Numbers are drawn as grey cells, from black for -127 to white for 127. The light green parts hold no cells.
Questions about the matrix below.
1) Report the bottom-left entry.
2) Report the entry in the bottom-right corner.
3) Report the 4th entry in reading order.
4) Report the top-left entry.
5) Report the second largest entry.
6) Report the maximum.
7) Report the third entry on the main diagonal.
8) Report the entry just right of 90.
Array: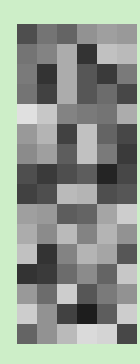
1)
-27
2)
-56
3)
18
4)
-49
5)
90
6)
96
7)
44
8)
84

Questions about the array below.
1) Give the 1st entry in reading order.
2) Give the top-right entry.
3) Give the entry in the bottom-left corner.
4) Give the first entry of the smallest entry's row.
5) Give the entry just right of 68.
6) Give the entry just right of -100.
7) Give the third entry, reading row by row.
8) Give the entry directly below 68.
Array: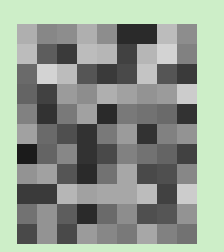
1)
47
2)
13
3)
-54
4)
-100
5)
-42
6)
-27
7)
13
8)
19

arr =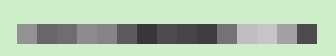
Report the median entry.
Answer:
-17
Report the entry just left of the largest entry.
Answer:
63
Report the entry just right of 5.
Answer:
-36

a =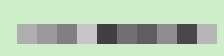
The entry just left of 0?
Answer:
26
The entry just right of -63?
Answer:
-14

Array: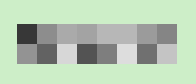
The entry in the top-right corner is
5
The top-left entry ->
-72
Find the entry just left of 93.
-1
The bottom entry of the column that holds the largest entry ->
93
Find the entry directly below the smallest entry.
19

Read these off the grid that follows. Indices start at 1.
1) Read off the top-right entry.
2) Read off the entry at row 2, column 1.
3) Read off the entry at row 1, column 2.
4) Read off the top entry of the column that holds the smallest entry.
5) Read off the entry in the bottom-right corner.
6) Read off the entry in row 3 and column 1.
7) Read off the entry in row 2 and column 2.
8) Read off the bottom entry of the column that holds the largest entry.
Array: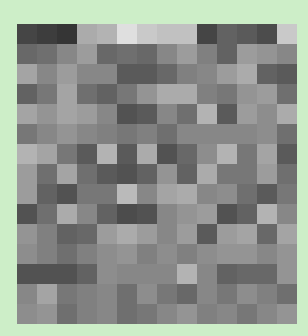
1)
73
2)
-23
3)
-66
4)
-74
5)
20
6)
36
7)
-16
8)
-16

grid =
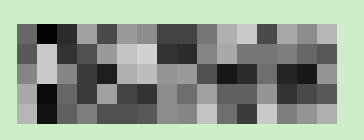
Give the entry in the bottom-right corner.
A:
47
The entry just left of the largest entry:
67
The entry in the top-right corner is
54
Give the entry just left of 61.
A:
47
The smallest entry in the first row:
-124
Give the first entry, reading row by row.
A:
-24
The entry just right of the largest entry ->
-76
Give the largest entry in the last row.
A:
73
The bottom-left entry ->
54
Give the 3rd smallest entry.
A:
-110
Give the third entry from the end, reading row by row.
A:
-2
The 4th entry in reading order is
32
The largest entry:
81
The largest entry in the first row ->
73
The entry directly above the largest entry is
12
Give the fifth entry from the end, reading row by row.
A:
-68
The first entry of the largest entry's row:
-39
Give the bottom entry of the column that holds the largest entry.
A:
-39
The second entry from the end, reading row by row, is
20
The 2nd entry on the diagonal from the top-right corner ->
-24
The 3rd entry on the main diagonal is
5
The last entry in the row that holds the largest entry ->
-39
